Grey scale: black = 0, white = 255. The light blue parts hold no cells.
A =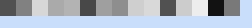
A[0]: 81
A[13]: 18
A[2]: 215
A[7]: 142

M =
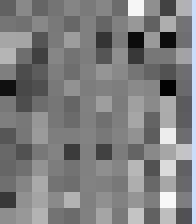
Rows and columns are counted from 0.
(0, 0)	97
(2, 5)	128
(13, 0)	142
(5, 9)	134
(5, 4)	146
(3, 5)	125
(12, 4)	179
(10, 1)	112
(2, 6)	51
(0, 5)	122
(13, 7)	122
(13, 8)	196
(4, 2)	92
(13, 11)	81
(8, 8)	146
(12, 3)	138
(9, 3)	131
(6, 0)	120
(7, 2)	150
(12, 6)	144
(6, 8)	159
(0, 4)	132
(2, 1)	165
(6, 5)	129
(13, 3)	114
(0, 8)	246
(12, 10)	247
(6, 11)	91
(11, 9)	104
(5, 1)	72
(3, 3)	134
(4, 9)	100
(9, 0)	104
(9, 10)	166
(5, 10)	2
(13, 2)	179
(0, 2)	101

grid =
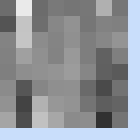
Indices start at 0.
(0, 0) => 109
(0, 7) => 118
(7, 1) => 77
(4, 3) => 148
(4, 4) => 156
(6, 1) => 67
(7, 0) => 165
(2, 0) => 131
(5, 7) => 114
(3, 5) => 126
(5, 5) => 106
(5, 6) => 74
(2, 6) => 135
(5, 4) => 144
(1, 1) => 196
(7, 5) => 141
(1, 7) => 128
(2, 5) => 126
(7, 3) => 167
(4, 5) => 134

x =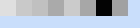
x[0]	223
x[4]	203
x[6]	3

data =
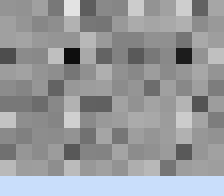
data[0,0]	148
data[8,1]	128
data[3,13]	192
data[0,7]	134
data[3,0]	77
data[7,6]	153
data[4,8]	136
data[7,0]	195
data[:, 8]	[204, 171, 131, 89, 136, 149, 146, 171, 158, 140, 174]
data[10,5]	152
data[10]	[185, 157, 158, 142, 187, 152, 160, 147, 174, 184, 117, 157, 161, 158]
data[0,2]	160
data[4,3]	142
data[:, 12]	[98, 140, 169, 147, 167, 159, 84, 164, 151, 150, 161]
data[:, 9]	[147, 165, 145, 120, 157, 109, 163, 168, 149, 145, 184]
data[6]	[120, 120, 108, 136, 178, 97, 96, 162, 146, 163, 153, 180, 84, 157]
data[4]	[157, 162, 148, 142, 118, 144, 175, 145, 136, 157, 139, 150, 167, 148]
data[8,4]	147
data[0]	[148, 146, 160, 120, 227, 93, 137, 134, 204, 147, 161, 206, 98, 166]
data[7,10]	156
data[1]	[160, 149, 135, 142, 178, 119, 117, 153, 171, 165, 169, 176, 140, 153]
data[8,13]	146
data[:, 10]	[161, 169, 144, 137, 139, 160, 153, 156, 157, 155, 117]
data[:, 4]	[227, 178, 148, 14, 118, 152, 178, 208, 147, 88, 187]
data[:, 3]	[120, 142, 149, 191, 142, 99, 136, 133, 140, 156, 142]
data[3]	[77, 139, 137, 191, 14, 169, 99, 130, 89, 120, 137, 28, 147, 192]

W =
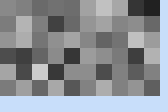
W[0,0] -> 137
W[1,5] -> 149
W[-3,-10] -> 77
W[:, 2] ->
[106, 127, 117, 101, 204, 103]
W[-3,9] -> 178
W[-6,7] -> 167
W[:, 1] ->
[128, 180, 173, 63, 73, 159]
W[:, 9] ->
[33, 104, 156, 178, 129, 95]
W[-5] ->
[124, 180, 127, 65, 105, 149, 163, 133, 141, 104]
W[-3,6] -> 142
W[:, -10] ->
[137, 124, 148, 77, 165, 123]
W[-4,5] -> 134
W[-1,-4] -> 173
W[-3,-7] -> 139
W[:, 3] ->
[113, 65, 144, 139, 56, 168]
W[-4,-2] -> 192
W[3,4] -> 54

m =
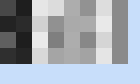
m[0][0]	72
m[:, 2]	[230, 209, 234, 216]
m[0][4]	173
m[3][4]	171
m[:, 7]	[138, 138, 138, 138]
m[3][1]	37
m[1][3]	145

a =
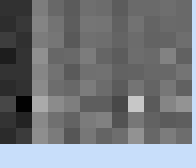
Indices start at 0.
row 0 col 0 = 49
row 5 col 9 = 100
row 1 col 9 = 100
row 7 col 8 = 119
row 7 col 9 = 98
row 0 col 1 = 49
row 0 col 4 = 91
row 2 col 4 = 89
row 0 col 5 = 111
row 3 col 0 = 29
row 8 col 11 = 109
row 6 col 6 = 94
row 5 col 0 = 43
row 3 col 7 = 92
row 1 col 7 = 97
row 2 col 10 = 100
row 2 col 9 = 99
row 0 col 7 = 92
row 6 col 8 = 199
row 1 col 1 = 56
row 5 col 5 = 124
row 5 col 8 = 116
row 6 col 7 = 72
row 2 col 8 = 108
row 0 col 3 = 104
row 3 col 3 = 103
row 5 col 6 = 108
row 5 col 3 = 109
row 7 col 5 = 123
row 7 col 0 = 51
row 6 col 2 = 170
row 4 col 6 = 113
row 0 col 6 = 108

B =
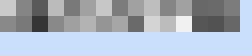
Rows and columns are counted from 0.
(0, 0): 201
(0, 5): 161
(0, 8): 161
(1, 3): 137
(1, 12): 86
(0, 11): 161
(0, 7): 124
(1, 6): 149
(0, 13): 105

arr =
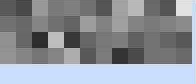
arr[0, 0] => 89
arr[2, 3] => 189
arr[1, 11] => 138
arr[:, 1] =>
[73, 104, 103, 132]
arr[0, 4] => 127
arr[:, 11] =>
[225, 138, 87, 105]
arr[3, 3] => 132
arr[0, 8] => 184
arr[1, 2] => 133
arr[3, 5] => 88
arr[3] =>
[147, 132, 117, 132, 173, 88, 123, 51, 74, 114, 116, 105]
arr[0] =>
[89, 73, 152, 121, 127, 113, 84, 162, 184, 105, 84, 225]
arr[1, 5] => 157
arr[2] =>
[144, 103, 45, 189, 56, 102, 120, 125, 96, 115, 101, 87]

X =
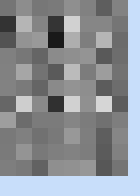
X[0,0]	117
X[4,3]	90
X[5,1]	122
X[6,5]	144
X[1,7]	117
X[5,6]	92
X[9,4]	130
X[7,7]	126
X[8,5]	126
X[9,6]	91
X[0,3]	122
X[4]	[129, 166, 115, 90, 187, 124, 157, 114]
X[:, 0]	[117, 51, 83, 128, 129, 130, 102, 158, 121, 122, 126]
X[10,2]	98
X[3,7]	109
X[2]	[83, 147, 153, 25, 174, 126, 181, 107]
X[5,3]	138
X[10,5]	151
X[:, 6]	[94, 134, 181, 89, 157, 92, 214, 113, 94, 91, 87]
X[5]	[130, 122, 101, 138, 147, 142, 92, 109]
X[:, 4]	[143, 209, 174, 143, 187, 147, 209, 133, 152, 130, 145]
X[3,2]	101
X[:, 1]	[141, 181, 147, 119, 166, 122, 206, 108, 128, 148, 121]
